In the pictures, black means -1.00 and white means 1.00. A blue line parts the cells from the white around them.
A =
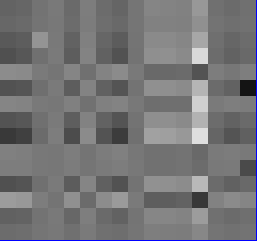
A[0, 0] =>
-0.22
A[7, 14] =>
-0.23
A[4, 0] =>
0.10
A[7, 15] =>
-0.17
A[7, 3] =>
-0.04
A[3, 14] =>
-0.23
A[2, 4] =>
-0.23
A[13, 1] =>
-0.22
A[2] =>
[-0.30, -0.27, 0.16, -0.05, -0.23, 0.00, -0.20, -0.28, -0.09, 0.08, 0.08, 0.05, 0.31, -0.13, -0.20, -0.15]
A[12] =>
[0.22, 0.19, -0.02, -0.09, 0.13, -0.16, 0.10, 0.21, -0.04, -0.26, -0.26, -0.23, -0.56, 0.02, 0.09, 0.04]
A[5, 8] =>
-0.10
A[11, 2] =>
-0.12
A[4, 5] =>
-0.12
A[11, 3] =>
-0.04
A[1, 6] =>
-0.14
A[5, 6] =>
-0.24
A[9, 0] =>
0.00
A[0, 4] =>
-0.17
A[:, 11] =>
[0.01, 0.00, 0.05, 0.08, -0.16, 0.09, -0.13, 0.08, 0.19, -0.10, -0.10, 0.10, -0.23, 0.03, -0.03]
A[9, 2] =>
-0.06
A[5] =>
[-0.36, -0.33, -0.13, -0.04, -0.27, 0.03, -0.24, -0.34, -0.10, 0.13, 0.12, 0.09, 0.42, -0.16, -0.23, -0.84]
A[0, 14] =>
-0.16
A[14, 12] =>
0.06
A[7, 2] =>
-0.12
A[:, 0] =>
[-0.22, -0.19, -0.30, -0.37, 0.10, -0.36, 0.04, -0.35, -0.55, 0.00, -0.02, -0.37, 0.22, -0.24, -0.15]
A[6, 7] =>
0.03
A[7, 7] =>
-0.34
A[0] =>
[-0.22, -0.20, -0.10, -0.05, -0.17, -0.02, -0.15, -0.21, -0.08, 0.04, 0.03, 0.01, 0.19, -0.12, -0.16, -0.12]
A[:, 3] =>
[-0.05, -0.06, -0.05, -0.04, -0.08, -0.04, -0.07, -0.04, -0.02, -0.07, -0.07, -0.04, -0.09, -0.05, -0.06]
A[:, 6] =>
[-0.15, -0.14, -0.20, -0.24, 0.03, -0.24, 0.00, -0.23, -0.35, -0.03, -0.04, -0.25, 0.10, -0.17, -0.12]
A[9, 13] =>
-0.04

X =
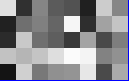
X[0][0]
0.76
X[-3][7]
-0.01
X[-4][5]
-0.64
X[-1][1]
0.63
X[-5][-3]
-0.75
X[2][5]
0.29
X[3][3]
0.74
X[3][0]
0.52
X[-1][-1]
0.33
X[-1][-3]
0.81
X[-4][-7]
-0.13
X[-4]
[-0.74, -0.13, 0.00, -0.21, 0.93, -0.64, 0.27, 0.54]

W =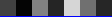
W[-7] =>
-0.49
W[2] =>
0.02
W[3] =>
-0.71
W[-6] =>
-0.97

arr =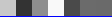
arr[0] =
0.57
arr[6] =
-0.17
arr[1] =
-0.60

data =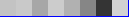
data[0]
0.53
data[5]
0.05
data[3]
0.60
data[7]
0.65

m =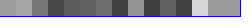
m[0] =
0.23
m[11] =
-0.48
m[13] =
0.21
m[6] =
-0.14
